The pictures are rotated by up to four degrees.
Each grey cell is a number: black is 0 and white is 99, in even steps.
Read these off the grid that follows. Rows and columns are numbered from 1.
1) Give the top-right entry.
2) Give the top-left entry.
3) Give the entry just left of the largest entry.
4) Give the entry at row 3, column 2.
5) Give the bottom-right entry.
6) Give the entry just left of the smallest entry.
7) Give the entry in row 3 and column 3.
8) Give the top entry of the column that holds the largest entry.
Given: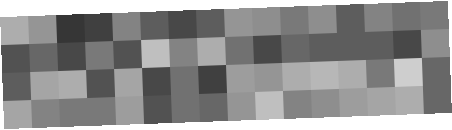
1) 47
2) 67
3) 47
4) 64
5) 40
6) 58
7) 67
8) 44

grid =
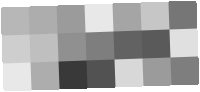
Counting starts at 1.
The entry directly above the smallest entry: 56
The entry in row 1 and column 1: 71
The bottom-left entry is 90
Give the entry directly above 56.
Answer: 60
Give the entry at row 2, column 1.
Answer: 80
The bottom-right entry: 49

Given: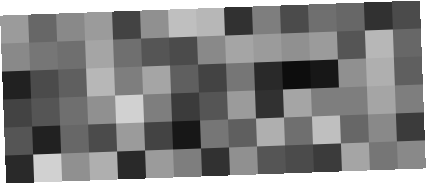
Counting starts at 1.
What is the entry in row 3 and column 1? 13
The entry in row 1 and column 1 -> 60
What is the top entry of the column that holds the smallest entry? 29
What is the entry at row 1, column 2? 40
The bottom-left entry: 16
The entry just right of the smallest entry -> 9
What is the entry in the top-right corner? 29
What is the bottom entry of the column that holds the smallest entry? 29
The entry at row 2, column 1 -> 53
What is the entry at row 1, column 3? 53
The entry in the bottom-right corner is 53
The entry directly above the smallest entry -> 56
